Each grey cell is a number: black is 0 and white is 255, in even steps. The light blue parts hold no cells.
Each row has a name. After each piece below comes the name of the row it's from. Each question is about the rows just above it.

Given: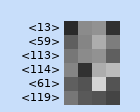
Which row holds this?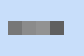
<113>
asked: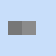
<113>
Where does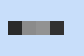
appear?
<13>
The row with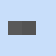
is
<119>
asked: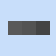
<119>
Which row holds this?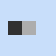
<114>
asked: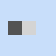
<61>

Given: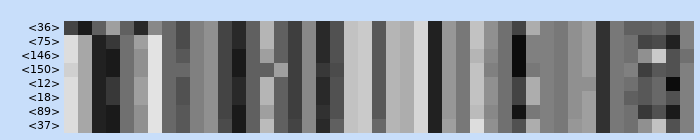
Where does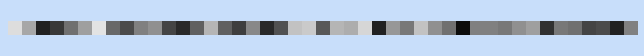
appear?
<75>
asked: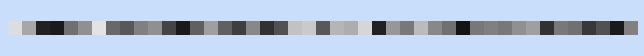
<89>
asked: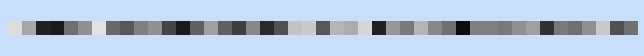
<146>
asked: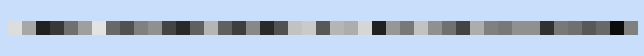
<12>
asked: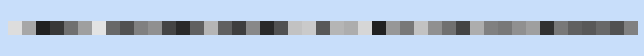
<18>

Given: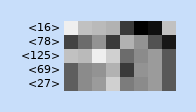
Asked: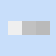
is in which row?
<16>
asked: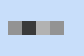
<78>
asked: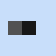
<78>
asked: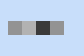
<69>

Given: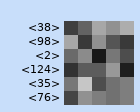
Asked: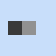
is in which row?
<98>
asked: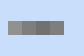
<76>
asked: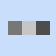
<35>

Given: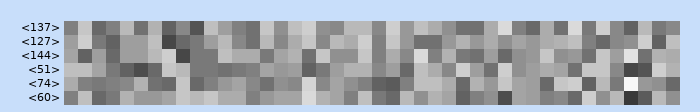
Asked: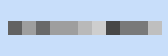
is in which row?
<144>
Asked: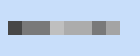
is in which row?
<144>
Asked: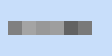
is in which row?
<51>
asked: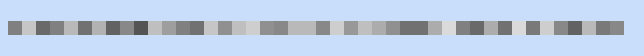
<137>
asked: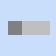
<74>
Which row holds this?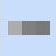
<74>
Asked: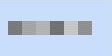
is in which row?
<144>

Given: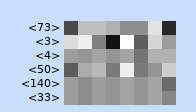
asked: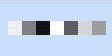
<3>
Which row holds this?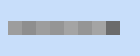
<140>

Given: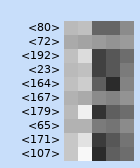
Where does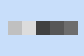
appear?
<192>
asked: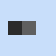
<107>
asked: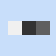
<179>
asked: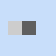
<164>

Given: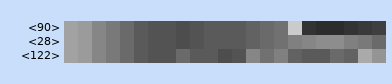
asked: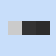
<90>
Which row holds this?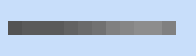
<28>
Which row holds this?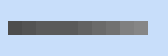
<28>
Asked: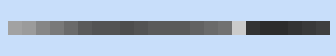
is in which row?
<90>

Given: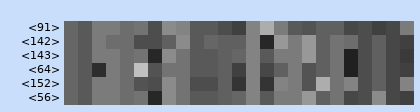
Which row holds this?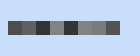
<152>
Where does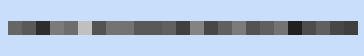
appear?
<64>
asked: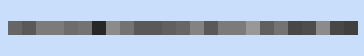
<56>

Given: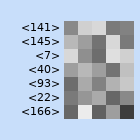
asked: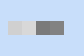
<141>
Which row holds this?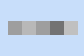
<40>
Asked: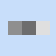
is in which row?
<7>

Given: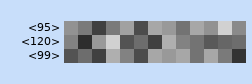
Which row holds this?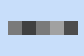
<95>
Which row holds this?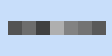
<120>
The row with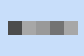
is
<95>

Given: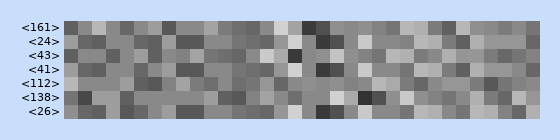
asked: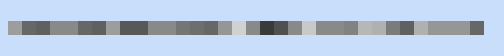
<24>
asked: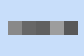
<24>
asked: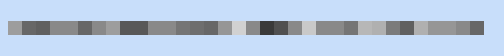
<41>

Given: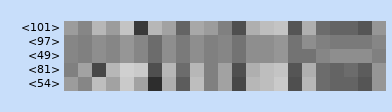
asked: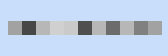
<81>
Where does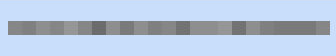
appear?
<97>
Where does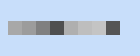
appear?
<101>
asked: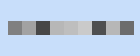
<54>
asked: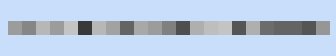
<101>
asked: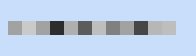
<54>

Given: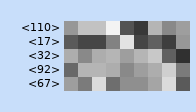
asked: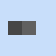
<17>
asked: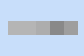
<92>

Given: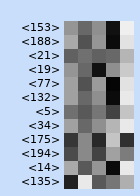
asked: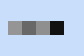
<153>
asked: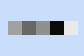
<132>

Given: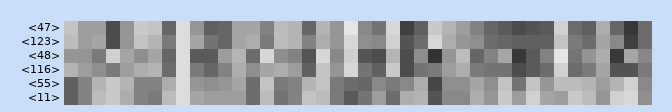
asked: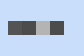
<48>
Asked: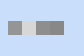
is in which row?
<123>
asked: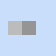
<11>
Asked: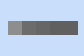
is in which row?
<123>

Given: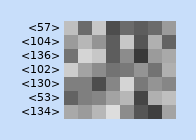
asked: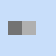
<102>
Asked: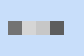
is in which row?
<136>

